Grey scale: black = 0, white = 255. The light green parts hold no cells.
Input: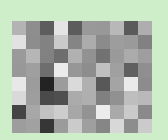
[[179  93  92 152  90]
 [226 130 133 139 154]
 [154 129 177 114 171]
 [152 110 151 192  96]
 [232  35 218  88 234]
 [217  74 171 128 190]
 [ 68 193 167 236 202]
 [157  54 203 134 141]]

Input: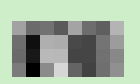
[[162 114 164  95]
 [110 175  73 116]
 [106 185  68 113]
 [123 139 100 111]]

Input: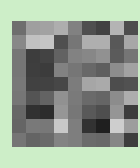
[[110 162 129  66  77]
 [136 197 118 175 167]
 [118  67 130 145 117]
 [118  60 118  94 162]
 [120  66 124 170  81]
 [118  99 122 101 173]
 [103  44 119  78  60]
 [101 120 126  31 157]
 [117 106 126 104  61]]

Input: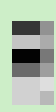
[[ 54 146]
 [196 171]
 [  3 120]
 [106 158]
 [209 222]
 [209 184]]

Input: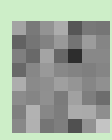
[[163 147  86 117]
 [ 98 130 116 133]
 [127 164  45 136]
 [104 153 131 133]
 [173 143 149 144]
 [140 144 161 109]
 [127 135 171 142]
 [136 117  80 196]]

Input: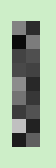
[[130]
 [ 11]
 [ 67]
 [ 73]
 [140]
 [115]
 [ 59]
 [192]
 [ 28]]

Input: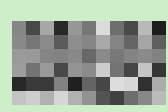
[[134 167 151 219  74  29]
 [137 139 142 168 101  95]
 [154 133 137 138 131 130]
 [157 153 148 205  69  53]
 [ 39  57  32  70 215 172]
 [195 177 177  83 110 187]]
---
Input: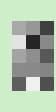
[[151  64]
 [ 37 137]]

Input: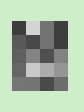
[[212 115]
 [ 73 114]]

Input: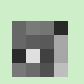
[[122 117]
 [ 92  89]]

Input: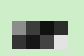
[[61 17]
 [22 67]]

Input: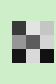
[[227 197]
 [ 92 212]]

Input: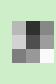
[[ 48 135]
 [ 79 157]]

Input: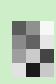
[[144 247]
 [ 98 230]]

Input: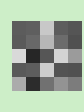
[[ 95 200]
 [104 183]]
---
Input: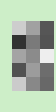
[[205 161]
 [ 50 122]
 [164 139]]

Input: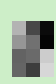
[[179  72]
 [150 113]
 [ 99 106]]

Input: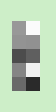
[[152 251]
 [147 145]
 [ 76  95]]

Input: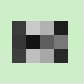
[[ 60 201]
 [ 55  20]
 [ 62 191]]

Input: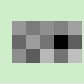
[[151 123]
 [104 156]
 [142  92]]

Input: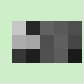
[[198  40]
 [172 165]
 [ 54  30]]

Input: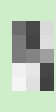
[[108  72]
 [122  68]
 [123 131]]

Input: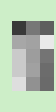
[[ 57 119]
 [167 162]
 [202 157]]

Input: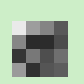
[[234 157]
 [134  42]
 [ 53 120]]
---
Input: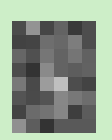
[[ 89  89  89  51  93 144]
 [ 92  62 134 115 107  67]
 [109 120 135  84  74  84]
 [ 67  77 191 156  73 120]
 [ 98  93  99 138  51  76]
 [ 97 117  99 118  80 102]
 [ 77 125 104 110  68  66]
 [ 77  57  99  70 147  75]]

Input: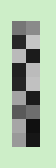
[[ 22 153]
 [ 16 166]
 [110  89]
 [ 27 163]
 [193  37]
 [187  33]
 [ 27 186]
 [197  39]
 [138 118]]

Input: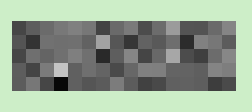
[[ 74  61  94  97  96  73  65  92 124  91  85  96   8  70 119  92]
 [126 132  95  99 100 127 128 103  74 100 111  96 196 123  68  93]
 [135 108  63  76 167 104  69 134  94  41 112 127 112 100 111  70]
 [ 92 119 129  44 110  89  98  54  86 162  98 112 111 113  51  84]
 [133 106  83  84 155 108  76 122 106  67 119 128 120 107  93  70]]

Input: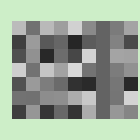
[[133 151  99 172  52 104  53 150  62]
 [211 117  99 200 172 143 141 113 114]
 [ 40 118  99  42  49 107 125 154  81]
 [145 124  99 115 216 162 197 114 206]
 [162 164  99 211  71 109  40 145  79]
 [ 74 130  99  92  38 102  89 155  63]
 [164 123  99 138 209 158 185 113 187]]

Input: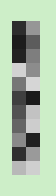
[[207 184]
 [154  47]
 [ 32 137]
 [205 100]
 [194  82]
 [ 26  63]
 [214 118]
 [140 210]
 [126  34]
 [ 92  28]
 [150  45]]

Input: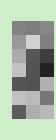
[[183 173  91]
 [119 186 193]
 [176  83  86]
 [ 34  84 194]
 [ 61  86 171]
 [127 209 152]
 [135 126 130]]
